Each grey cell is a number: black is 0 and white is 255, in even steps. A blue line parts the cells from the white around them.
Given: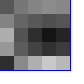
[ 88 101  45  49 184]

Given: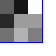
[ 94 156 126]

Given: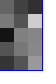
[101  83 134]

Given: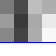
[123  58 172]

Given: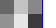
[103 230]

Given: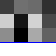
[ 61  21 169]
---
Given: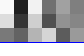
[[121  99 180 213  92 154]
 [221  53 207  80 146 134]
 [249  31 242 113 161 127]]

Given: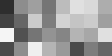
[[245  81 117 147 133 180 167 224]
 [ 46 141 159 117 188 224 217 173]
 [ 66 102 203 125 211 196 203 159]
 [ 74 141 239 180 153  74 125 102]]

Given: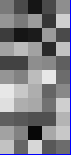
[[162 130   7 168 200]
 [122  74  21  74 142]
 [ 60  21  27 156  74]
 [ 95  88  80  80 180]
 [ 66  66 142 136  95]
 [149 122 156  54 207]
 [162 188 162  41 194]
 [223 174 168 114 207]
 [231 200 174 101 136]
 [149 130 188 231 108]
 [194 101 215  88 108]]

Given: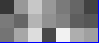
[[122 102 180 145 130  94  86]
 [ 54 152 199 152 122 102  66]
 [116 167 221  72 242 174 160]]

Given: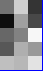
[[115 207  52]
 [ 14 160  72]
 [ 87 175 153]
 [191 183 227]
 [103 130 247]]

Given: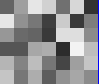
[[151 106 100  57 222 222 139]
 [230 145 119  63 203  57 125]
 [ 85  85 167 173  44 243 189]
 [197 119 173  93 145 167 139]
 [181 131 189 119  69 159 197]
 [100 159 230 209 112 215  50]]

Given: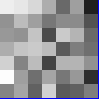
[[132 165  97 209  90  97 126]
 [253 159 111 165 119 152  45]
 [146 188 159 119 139 139  82]
 [209 132 188  67 180 180 146]
 [152 146 196  75 202 180 105]
 [173 196 202 188  90 126 111]
 [238 231 216 173 105 159  31]]
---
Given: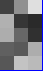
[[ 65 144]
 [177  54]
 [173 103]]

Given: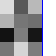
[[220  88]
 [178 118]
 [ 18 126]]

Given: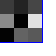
[[ 59  35]
 [138   2]
 [  3  99]]

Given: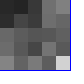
[[ 40  36]
 [ 44  69]
 [104  92]]

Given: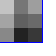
[[195 118]
 [164  96]
 [136  34]]

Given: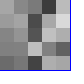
[[166 136]
 [155 164]
 [133 148]]
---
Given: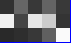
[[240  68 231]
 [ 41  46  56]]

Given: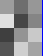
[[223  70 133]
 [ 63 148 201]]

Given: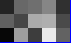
[[ 97  70 171]
 [  7 158  61]]

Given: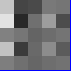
[[226  40 112]
 [129 118 100]]

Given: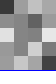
[[141 133  98]
 [225 133 129]]

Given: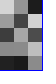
[[156  68 210]
 [ 61 167  76]]

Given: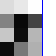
[[131   9  67]
 [199  13 182]]

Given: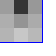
[[174 148 171]
 [180 199 184]]
